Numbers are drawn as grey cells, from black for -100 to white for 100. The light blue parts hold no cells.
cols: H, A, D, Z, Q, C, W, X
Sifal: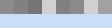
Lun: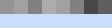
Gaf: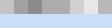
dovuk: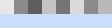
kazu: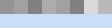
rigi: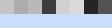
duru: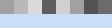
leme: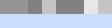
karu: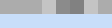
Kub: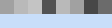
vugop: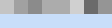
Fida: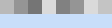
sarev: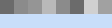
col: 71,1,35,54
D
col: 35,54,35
Z
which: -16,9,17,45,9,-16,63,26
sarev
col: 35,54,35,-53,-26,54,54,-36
Z
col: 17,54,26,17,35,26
H
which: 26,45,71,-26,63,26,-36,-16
duru

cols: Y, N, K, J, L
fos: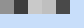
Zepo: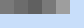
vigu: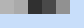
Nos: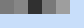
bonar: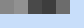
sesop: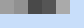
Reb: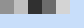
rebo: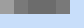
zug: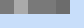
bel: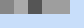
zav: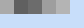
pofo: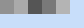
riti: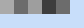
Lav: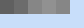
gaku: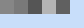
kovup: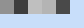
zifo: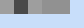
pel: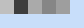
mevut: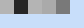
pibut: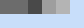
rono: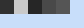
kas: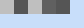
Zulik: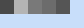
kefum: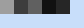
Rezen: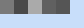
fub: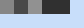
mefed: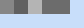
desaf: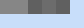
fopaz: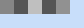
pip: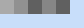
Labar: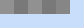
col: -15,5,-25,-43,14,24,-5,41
L
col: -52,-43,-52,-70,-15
N
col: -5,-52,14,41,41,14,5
J

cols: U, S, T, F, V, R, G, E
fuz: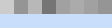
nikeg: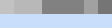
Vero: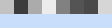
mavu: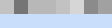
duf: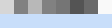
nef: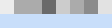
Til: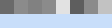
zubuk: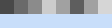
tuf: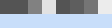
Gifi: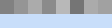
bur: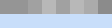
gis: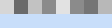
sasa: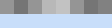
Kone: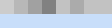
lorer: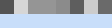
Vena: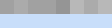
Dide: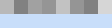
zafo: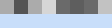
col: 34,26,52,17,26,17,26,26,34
T
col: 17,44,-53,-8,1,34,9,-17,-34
S
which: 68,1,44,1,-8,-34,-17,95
duf
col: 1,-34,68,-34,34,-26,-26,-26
R
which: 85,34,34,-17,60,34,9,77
nef
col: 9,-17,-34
S

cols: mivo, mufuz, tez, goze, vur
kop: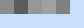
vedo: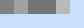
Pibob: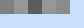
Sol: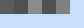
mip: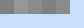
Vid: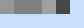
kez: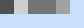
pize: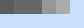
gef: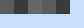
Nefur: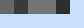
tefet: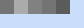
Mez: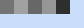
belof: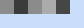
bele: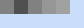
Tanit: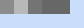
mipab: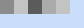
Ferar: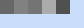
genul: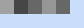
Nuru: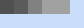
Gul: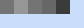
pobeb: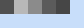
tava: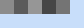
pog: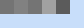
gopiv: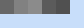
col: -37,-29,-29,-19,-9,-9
mivo
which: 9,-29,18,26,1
kop
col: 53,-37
vur
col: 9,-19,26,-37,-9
mivo
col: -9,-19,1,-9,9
tez
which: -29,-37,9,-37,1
Sol
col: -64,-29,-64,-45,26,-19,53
vur

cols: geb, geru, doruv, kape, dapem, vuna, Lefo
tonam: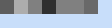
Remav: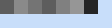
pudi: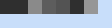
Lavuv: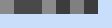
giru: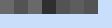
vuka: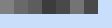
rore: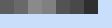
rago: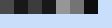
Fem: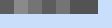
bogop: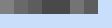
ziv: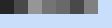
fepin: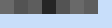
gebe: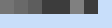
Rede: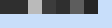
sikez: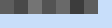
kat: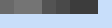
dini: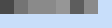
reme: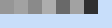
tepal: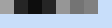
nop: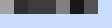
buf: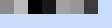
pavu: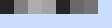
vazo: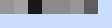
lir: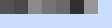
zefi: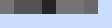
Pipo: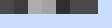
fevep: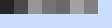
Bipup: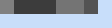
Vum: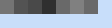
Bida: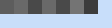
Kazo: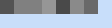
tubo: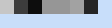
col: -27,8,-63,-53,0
kape
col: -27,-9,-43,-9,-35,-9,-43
vuna
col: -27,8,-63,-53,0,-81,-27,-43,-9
kape
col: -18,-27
doruv
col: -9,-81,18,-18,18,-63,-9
vuna
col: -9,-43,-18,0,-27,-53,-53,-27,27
vuna
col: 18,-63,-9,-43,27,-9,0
vuna

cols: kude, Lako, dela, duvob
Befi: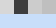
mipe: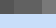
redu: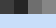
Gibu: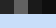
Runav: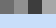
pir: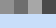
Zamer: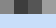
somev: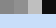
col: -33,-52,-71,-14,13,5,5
kude
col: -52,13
Lako
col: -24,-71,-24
Lako
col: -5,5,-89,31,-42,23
duvob
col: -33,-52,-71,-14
kude
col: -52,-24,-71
Lako

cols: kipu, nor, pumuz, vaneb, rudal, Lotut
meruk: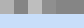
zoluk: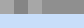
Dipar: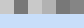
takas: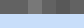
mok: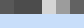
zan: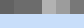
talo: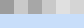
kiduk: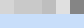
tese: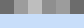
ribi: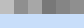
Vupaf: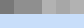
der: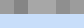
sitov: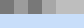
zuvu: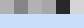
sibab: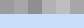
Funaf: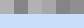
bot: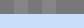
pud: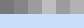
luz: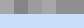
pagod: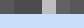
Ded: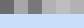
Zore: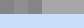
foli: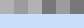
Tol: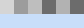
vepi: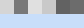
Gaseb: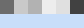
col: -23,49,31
rudal
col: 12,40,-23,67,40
vaneb
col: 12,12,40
vaneb
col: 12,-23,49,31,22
rudal
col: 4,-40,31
nor

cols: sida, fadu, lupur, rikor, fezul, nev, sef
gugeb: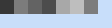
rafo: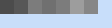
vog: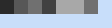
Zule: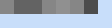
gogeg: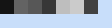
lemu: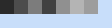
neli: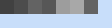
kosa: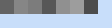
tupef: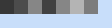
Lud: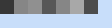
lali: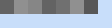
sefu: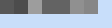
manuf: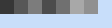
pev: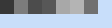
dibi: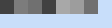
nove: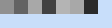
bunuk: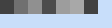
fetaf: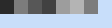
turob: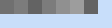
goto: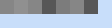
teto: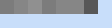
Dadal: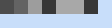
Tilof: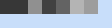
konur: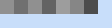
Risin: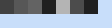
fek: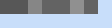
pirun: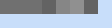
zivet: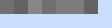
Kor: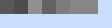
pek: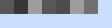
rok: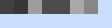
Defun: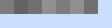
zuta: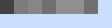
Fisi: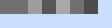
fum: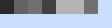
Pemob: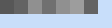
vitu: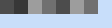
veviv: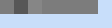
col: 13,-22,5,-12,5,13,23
lupur
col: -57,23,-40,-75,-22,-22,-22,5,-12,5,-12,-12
sef
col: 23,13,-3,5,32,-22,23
fezul
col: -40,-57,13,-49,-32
sida
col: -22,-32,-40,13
rikor

